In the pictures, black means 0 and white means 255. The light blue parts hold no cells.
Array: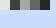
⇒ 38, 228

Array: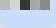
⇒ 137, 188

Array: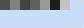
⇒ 196, 78

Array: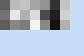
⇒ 196, 94

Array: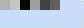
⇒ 96, 179

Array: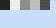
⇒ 77, 36

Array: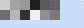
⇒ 98, 110

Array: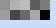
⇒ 124, 157

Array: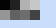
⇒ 199, 150

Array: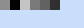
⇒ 48, 142
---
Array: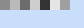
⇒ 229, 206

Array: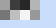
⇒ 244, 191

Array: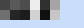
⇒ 237, 210

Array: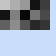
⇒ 196, 174

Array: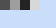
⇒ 216, 158

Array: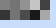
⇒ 197, 168
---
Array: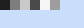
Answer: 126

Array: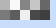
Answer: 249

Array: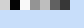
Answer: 4

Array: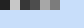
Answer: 199

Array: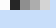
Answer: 38

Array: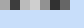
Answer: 61

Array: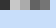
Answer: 200

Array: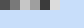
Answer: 121
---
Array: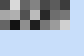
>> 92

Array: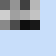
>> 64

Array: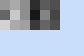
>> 91

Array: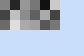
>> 17

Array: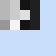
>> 20

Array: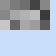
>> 67

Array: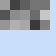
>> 117

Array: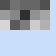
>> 102

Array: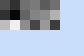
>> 91

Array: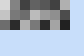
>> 65
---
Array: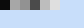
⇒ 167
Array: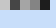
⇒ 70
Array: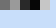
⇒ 154
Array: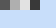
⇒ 175
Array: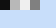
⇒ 184
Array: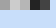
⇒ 204
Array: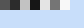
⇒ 44
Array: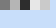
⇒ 181
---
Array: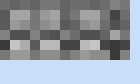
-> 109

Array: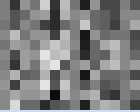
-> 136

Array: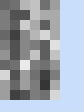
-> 170

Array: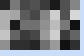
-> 215

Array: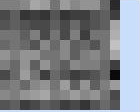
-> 62

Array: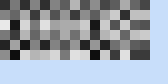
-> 192

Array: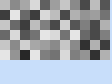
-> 115

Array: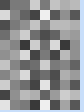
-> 87

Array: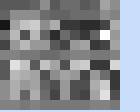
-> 130
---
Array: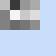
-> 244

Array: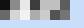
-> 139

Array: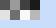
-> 154

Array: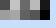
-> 195

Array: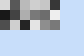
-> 67

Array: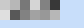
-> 183

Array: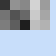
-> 83

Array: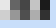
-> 101

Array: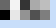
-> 243

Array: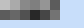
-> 170
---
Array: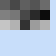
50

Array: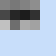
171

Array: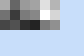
47

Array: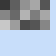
76

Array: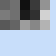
157

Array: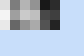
147

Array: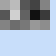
120

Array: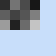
107

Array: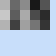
160
